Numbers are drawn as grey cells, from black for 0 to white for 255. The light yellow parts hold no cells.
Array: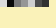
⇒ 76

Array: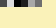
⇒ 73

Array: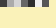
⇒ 86

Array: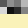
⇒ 88

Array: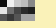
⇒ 42

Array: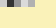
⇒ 177

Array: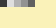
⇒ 146

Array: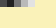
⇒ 118
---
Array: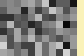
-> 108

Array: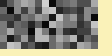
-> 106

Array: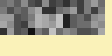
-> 167

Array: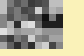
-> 134

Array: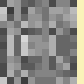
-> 174

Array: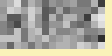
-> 220

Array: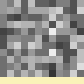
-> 111

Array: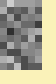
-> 91

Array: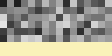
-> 157
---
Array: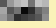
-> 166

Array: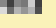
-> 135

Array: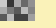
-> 172

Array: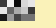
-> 230

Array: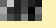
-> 169

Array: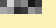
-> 85

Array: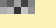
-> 120

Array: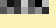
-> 115

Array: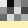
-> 148
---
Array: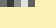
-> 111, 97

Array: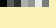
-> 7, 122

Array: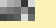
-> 201, 107

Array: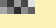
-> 112, 96

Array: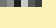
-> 117, 59

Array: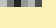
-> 194, 78

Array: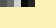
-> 84, 38
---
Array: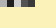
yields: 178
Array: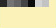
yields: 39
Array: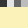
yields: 52
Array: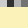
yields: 204
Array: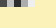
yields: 74
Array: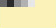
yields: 106
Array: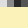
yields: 223
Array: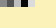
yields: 137
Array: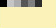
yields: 0
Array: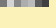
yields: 120
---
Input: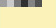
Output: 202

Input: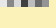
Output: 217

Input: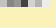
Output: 150

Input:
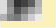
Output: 134

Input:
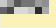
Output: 216

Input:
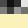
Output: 228
